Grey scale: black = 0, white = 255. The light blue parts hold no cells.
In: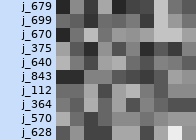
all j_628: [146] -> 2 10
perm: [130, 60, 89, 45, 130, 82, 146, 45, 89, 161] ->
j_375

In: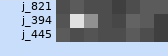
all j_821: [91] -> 2 7 8
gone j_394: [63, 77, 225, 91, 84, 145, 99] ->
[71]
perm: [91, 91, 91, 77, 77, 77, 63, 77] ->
j_821

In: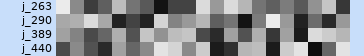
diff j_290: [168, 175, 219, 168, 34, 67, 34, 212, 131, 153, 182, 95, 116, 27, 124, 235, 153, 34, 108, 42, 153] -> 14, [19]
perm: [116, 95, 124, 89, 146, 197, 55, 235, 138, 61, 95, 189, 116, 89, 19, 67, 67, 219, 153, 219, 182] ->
j_263
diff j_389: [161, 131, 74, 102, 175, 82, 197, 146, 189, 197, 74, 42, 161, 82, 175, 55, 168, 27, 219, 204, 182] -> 17, [161]
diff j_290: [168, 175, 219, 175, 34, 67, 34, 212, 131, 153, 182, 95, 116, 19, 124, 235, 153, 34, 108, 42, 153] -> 4, [168]
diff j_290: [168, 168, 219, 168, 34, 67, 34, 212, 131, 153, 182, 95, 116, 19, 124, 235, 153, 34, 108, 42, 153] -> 2, [175]
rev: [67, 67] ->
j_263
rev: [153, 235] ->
j_290

